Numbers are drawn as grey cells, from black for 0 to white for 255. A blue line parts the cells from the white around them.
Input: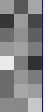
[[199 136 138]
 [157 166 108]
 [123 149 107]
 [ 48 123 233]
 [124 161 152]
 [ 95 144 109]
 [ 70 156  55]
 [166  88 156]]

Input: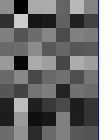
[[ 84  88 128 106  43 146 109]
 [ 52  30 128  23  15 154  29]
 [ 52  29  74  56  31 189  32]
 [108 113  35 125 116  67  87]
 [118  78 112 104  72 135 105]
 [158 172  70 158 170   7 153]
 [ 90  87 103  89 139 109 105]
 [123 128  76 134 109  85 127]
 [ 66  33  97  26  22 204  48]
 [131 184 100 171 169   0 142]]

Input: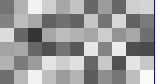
[[249 190 118 141  93 180 155 190 241 183 111]
 [199 228  82 200 102 224 206 227 155 123 178]
 [ 75  79 235 132 230  89 116  80 103 167 163]
 [111 167 147 205 165 178 188 166  53 103 220]
 [123  98 215 116 198  99 112  98 168 188 130]
 [212 207 102 156 103 195 166 207 242 177 116]]

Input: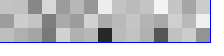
[[147 204 193  85 176 194 187  39 184 177 210 121 165 176 190]
 [240 185 207 169 180 197 185 171 210 156 170 126 196 205 157]
 [204 166 197 244 196 187 195 237 150 183 155 215 135 193 195]]

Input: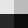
[[ 13  40]
 [187 230]]

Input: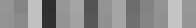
[[149 196 145 133 112 165 145  87 162 148  49 193 139 147]
 [151 197 147 131 109 165 148  84 165 150  47 193 133 149]]
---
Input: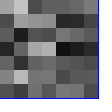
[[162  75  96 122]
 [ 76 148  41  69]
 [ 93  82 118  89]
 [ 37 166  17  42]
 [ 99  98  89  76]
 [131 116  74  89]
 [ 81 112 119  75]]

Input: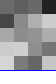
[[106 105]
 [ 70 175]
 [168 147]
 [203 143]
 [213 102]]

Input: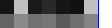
[[ 21  26  22 193]
 [100 113  90 132]]

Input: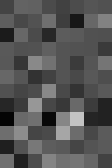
[[ 68  97  65  85]
 [ 94  82  62 103]
 [ 27  75  92  81]
 [ 89  82  84  81]
 [ 88 137  84  85]
 [103  50  84  88]
 [ 81  76  73  77]
 [ 38 151  56  60]
 [  4 112 134  37]
 [110  69 166  72]
 [ 31 120  89  84]
 [112  76 112 102]]

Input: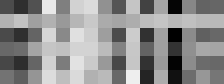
[[ 76  81 127 219  85  66   5  99]
 [178 160 153 200 165 189 184 185]
 [ 74 100 137 206  76  49   0  96]
 [104 165 192 211 130  99  51 168]
 [ 71 101 124 202  72  50   3 107]
 [115 149 190 177 104  36  17 151]]

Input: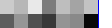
[[203 233 190 195]
 [ 93  80 148   9]]

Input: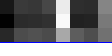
[[ 24  55 235  44]
 [  2  45 249  35]
 [ 40  81 168  78]]

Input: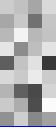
[[204 166]
 [167 113]
 [184 184]
 [229 190]
 [ 94 225]
 [216 235]
 [180  73]
 [202  77]
 [145 136]]
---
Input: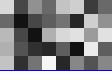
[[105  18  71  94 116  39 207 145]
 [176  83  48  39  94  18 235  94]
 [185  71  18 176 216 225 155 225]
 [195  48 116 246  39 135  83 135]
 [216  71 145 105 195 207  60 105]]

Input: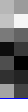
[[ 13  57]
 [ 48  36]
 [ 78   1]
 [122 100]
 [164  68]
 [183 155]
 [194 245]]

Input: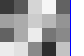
[[ 57  89 213 246  98]
 [ 98 171 236 118 137]
 [160 171 204 183 148]
 [236 225 137  45 195]]

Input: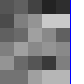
[[ 75 127 148 201 201]
 [ 85  96  66  35  46]
 [ 96 106 160 137  96]
 [115 115 160 182 182]
 [127 160 137 148 137]
 [148 106  85  57 127]]

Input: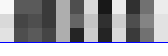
[[217  69  78  58 174 101 196  48 205  78 132 226]
 [226  78  90  69 174  36 205  36 217  58 113 226]
 [248  90  90  58 174  78 217  24 236  48 113 236]]

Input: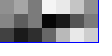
[[ 65  26  46 103 185 233 206]
 [134  93 123   6  26  84 123]
 [144 166 123 245 233 197 144]]
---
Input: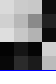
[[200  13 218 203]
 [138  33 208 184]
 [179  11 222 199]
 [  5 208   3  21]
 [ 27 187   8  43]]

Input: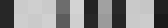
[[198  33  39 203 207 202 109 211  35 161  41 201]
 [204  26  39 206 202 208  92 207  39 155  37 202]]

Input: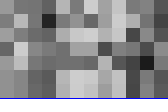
[[130  84 153 118 116  97 181 122 205 162 196 122]
 [115  67 125 184 118  36 122 146 104 158 204 175]
 [137  83 158 126 107  99 173 200 206 178 198  71]
 [ 76 139 102 204 135 122 112 162 162  76 128 119]
 [ 27 121 153 188 119 108 112 112 104 180  86  67]
 [122  85 145 134 100  90 182 205 201 167 193  72]
 [130  90 145 134 104  94 177 204 193 157 191  70]]

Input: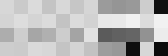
[[205  15 215 202 219 196 216 198 213 155 149 153]
 [220 241 212 221 212 219 195 219 210 232 233 241]
 [146 236 173 206 166 176 205 164 225  91  97 101]
 [215  11 205 203 218 215 196 212 194 157 152  14]]

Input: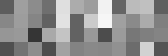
[[192  95  93 159 140 111 223 172 157 242 101 187]
 [171 127 135 157 133  97 226  98 203 246 160 138]
 [127 132 150 153  53 169 196  98 153  76 155 119]
 [210  84  80 115 141  77 162 131 137 135 145 108]]

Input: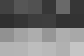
[[105  54  66  86  81  55]
 [ 50  51  47  53  61  62]
 [174 168 145 163 173 150]
 [177 197 180 181 189 185]]

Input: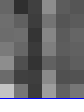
[[ 92  85 102  47  64 141]
 [ 85  91 110  96  61 116]
 [ 91 101 108 110  52 134]
 [ 93  97 122 103  58 126]
 [ 85  94 141  79  51  97]
 [ 80  82 107  64  62 138]
 [ 97 118 196 118  59 157]]
